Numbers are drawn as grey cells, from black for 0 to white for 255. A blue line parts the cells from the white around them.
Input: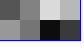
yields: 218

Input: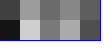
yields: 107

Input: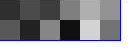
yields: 60

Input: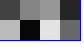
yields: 151

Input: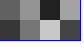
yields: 33

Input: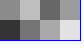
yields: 103

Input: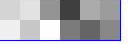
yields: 148
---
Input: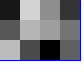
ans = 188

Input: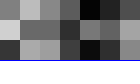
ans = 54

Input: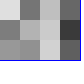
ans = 152

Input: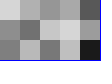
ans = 127

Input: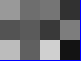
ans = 188

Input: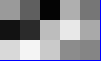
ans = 217
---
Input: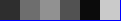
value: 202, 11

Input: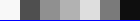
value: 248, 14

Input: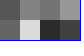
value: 219, 43

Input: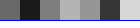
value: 216, 26

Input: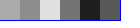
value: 224, 30

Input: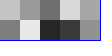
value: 233, 38

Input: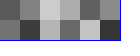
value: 204, 53
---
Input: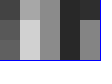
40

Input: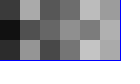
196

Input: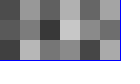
70

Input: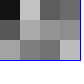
114

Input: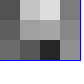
38

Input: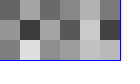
193

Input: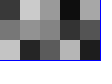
182

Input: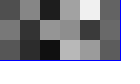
155

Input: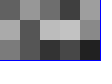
71
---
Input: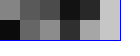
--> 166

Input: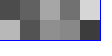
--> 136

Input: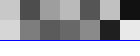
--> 31

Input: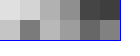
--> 103

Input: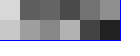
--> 66

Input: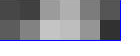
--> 149
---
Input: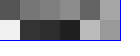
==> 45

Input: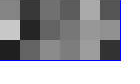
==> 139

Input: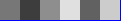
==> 142

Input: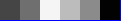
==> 245

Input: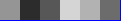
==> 87

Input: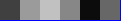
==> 193
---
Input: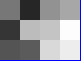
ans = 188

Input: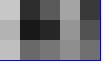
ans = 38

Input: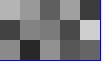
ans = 123

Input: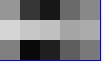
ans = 192

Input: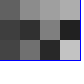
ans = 48

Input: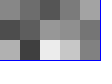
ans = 151

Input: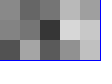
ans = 54

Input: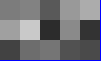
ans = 44
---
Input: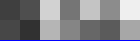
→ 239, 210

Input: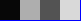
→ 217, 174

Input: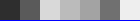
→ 238, 217

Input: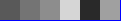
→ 214, 160

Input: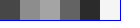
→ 245, 164

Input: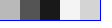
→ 244, 212

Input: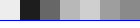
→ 237, 207

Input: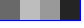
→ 189, 153
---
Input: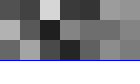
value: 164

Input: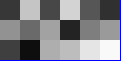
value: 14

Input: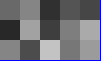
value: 76

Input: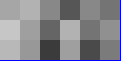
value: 152

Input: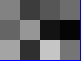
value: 47

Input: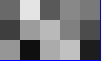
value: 15

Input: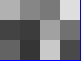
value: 53

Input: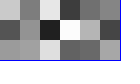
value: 161

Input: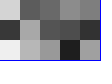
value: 183

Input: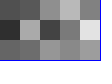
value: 109
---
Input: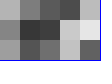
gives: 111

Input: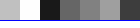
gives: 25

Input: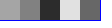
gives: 44

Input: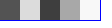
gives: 62

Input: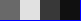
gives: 56

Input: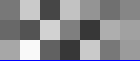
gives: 97

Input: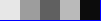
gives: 96

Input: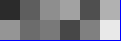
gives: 121

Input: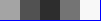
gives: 45

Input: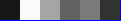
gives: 165
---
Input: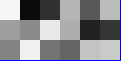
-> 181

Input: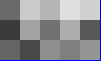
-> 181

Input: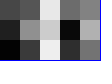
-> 232

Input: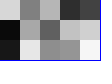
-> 182

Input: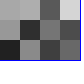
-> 174

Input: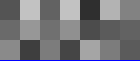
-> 47

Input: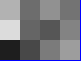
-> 109

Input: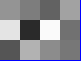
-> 125

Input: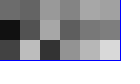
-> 132

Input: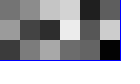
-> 211
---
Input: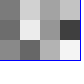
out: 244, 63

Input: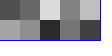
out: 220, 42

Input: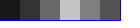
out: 197, 24

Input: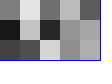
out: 228, 24

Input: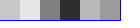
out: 231, 46

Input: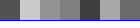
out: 203, 62
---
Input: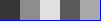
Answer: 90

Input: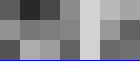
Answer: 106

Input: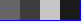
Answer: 197

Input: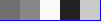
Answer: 34

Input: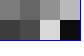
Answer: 216

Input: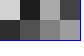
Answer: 129

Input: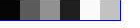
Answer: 250
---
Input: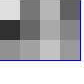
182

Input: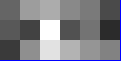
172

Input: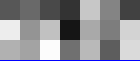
73

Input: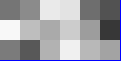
234

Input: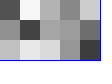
179

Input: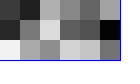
176

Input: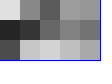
90
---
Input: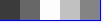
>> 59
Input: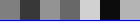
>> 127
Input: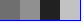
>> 111
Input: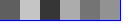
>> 95
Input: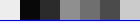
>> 237
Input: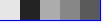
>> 230
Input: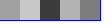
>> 161
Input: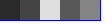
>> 42
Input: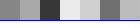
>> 134
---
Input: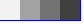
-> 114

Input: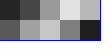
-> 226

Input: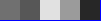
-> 155

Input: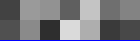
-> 111

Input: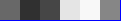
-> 248

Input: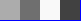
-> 249
